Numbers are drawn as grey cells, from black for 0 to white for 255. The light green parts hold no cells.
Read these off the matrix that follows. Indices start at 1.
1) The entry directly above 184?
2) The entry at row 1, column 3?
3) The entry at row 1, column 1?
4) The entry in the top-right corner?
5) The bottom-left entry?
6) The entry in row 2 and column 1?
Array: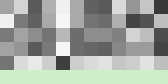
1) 246
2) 90
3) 163
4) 56
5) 116
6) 240

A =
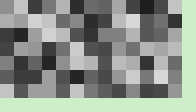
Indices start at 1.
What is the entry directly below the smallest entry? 87
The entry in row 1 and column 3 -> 60
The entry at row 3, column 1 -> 60
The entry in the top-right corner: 195
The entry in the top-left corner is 143
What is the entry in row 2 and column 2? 158
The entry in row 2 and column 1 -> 173
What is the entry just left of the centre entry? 203
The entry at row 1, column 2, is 195
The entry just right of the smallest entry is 73
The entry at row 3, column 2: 37
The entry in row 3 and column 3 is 158
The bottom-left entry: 195
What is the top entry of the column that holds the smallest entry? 31
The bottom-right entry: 150

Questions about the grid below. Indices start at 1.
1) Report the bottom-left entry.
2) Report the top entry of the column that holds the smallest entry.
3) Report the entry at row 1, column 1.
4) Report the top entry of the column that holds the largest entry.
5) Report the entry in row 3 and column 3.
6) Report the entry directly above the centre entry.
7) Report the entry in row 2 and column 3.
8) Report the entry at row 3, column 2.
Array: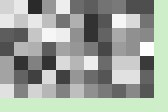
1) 225
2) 42
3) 211
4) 78
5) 198
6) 144
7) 232
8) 85

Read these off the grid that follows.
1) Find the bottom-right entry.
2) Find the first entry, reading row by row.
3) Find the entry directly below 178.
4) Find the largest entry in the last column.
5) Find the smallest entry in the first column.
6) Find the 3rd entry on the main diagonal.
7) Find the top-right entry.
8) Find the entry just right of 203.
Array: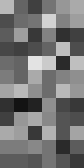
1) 56
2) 185
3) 116
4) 191
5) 48
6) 56
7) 170
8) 42

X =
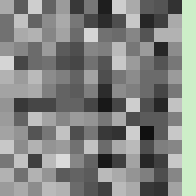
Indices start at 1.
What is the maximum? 219
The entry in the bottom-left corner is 155
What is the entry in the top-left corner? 170
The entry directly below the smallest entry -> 78
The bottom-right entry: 163
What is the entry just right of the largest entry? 134
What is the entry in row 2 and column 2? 194
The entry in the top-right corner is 50
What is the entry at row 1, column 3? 206
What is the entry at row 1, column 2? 91
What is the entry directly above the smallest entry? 91
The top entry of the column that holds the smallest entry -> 91
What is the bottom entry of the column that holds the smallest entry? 56
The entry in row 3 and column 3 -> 178
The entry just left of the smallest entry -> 206
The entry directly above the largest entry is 155
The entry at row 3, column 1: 113
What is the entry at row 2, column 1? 113
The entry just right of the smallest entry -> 91
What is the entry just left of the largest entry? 186

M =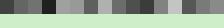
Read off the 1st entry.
66
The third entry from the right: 87
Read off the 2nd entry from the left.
101
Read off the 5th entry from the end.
130
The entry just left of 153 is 160

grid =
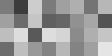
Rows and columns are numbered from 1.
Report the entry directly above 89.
197
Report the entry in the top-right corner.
183
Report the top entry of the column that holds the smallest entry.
60
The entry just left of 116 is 175
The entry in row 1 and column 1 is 123
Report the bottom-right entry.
229
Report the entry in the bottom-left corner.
108
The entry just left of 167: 145
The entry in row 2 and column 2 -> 108
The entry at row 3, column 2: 221

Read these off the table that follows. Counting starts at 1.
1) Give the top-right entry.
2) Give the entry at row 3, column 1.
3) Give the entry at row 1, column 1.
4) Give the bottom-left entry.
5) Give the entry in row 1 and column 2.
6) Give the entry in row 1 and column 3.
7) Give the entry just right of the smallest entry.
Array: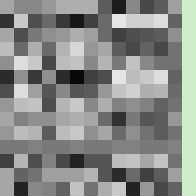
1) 159
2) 166
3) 166
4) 166
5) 136
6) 136
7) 64

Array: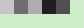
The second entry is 110
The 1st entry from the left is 197
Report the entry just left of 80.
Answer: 31

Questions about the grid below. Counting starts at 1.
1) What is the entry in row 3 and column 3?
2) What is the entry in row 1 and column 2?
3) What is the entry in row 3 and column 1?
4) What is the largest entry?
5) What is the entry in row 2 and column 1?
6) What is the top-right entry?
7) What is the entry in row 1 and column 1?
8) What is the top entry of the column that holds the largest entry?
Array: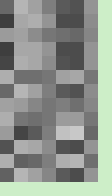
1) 140
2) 181
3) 155
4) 200
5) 62
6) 148
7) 104
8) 82
